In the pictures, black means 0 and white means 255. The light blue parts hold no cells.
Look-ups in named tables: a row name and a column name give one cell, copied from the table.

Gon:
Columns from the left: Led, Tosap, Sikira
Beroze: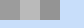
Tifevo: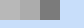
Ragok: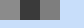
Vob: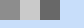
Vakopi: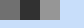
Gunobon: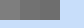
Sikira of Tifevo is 123
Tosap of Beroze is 186
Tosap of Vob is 202
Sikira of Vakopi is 150
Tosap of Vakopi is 49
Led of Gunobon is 126
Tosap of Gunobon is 114
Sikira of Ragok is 126
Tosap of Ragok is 58
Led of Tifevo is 184
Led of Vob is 141
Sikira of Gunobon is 110
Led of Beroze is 156
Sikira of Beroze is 148
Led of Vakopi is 112
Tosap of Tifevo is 172
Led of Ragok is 139
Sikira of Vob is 104

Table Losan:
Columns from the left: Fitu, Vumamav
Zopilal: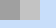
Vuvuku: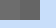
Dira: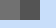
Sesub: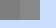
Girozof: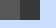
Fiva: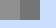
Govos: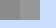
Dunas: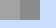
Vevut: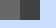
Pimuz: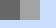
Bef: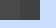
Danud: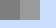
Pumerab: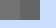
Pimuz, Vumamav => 163
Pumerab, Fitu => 115
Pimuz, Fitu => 104
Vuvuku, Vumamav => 101
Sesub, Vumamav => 136
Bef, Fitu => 73
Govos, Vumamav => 151
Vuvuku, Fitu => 109
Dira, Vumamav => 84
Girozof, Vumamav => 57
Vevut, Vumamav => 66
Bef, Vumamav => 65
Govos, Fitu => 139
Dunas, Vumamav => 140
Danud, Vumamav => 154
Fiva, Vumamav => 116
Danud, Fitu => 126
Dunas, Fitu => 163
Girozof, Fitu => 87

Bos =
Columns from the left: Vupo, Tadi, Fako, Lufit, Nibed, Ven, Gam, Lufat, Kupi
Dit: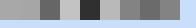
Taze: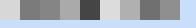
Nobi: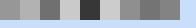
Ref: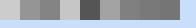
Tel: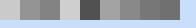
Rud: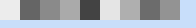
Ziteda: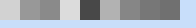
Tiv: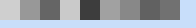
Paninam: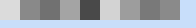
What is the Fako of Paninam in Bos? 113
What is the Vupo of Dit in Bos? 168
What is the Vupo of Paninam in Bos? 219
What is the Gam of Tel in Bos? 137
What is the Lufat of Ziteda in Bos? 119
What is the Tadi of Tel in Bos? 148
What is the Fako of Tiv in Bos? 101
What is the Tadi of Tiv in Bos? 152
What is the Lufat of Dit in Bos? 107
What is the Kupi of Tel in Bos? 112
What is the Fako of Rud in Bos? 138
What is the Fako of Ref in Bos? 132
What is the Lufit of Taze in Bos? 170
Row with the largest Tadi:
Nobi

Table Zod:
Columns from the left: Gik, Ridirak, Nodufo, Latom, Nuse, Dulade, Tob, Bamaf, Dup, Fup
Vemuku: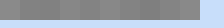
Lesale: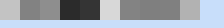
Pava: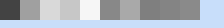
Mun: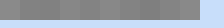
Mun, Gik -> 138
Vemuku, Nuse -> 131
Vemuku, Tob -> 131
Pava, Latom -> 199
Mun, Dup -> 132
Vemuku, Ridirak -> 130
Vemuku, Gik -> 138
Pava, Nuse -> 246
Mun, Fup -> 137
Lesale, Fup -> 178
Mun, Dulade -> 136
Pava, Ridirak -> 160
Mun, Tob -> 131
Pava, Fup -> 138
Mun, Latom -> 135
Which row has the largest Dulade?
Lesale

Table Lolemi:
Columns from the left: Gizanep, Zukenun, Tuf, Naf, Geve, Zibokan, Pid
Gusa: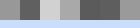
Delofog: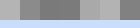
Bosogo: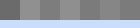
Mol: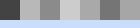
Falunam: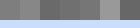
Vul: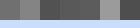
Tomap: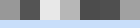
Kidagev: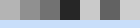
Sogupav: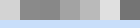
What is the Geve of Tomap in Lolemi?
76
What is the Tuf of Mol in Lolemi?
139
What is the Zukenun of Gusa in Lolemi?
96
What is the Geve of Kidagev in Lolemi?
202
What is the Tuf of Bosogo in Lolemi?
125
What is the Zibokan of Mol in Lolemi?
117
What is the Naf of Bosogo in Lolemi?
143
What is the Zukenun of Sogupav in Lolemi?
138
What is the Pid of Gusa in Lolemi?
154
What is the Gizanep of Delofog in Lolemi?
180
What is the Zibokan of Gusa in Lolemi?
94
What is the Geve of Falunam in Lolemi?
118
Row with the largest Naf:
Mol

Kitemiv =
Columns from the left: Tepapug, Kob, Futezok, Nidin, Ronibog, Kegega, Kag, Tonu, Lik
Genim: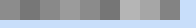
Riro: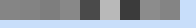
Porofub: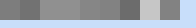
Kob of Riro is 131
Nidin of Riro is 136
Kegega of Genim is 118
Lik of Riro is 132
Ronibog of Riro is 74
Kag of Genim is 181
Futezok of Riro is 126
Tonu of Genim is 166
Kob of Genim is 119
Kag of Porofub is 108
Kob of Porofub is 114
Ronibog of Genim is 139
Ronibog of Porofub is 134
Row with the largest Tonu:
Porofub

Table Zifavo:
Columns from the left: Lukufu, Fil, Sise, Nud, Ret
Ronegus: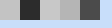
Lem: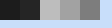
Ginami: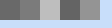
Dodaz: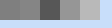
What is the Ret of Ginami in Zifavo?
148
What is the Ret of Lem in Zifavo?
125
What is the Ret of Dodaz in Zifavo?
185
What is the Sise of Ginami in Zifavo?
190
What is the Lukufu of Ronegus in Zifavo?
195
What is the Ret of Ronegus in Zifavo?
75
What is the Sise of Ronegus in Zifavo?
200
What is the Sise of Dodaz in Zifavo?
87
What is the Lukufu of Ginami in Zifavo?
105
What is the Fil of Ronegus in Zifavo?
44
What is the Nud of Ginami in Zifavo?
100
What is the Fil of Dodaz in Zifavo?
133
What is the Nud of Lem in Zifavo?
162
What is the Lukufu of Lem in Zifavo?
28

